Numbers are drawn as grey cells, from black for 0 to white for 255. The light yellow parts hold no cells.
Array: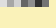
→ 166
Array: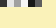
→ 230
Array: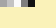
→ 195
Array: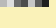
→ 222
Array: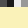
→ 26
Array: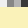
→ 134
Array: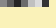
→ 91
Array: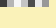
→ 181
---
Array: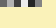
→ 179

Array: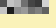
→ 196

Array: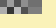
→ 157

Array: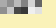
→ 143

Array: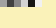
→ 65

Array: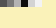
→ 121

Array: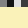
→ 20
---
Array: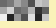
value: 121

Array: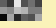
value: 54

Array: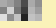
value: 157

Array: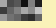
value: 74

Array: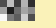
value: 191

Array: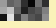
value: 98

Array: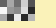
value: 168

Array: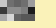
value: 111

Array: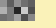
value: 95
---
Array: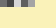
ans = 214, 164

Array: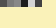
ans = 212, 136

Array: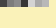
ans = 211, 184

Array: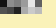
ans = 230, 202

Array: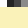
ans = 252, 138

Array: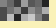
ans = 200, 188

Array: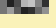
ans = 195, 181

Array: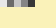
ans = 231, 199
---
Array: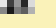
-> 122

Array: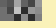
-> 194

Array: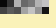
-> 79

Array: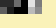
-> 0

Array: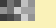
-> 206

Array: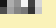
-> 132

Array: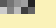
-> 187
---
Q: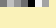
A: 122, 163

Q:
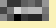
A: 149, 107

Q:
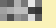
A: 106, 91

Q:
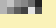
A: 180, 77

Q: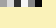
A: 162, 7

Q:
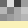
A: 105, 182

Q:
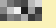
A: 170, 87

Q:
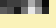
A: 48, 36
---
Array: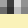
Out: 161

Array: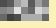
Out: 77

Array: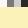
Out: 248

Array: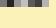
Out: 121

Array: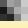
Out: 88

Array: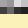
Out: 164

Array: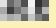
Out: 226
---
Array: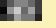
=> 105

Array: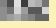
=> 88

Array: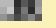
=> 119

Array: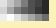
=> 80

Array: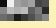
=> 95

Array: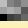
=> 174
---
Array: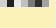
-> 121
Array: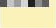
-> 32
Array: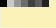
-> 64
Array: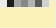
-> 179
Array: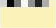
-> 144
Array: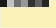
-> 50
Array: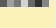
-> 104
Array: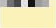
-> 20
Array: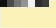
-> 243
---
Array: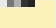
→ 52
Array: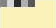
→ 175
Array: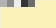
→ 54
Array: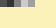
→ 203
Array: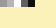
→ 96
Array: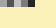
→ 123
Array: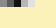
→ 182
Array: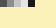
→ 229
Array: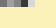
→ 56
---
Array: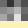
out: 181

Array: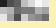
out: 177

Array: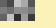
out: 140

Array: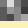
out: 135

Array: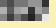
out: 162

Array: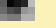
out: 149

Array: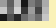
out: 67

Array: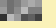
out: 126

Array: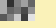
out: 74
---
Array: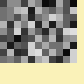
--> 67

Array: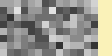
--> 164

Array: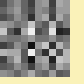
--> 77

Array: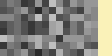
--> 94

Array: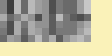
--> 132
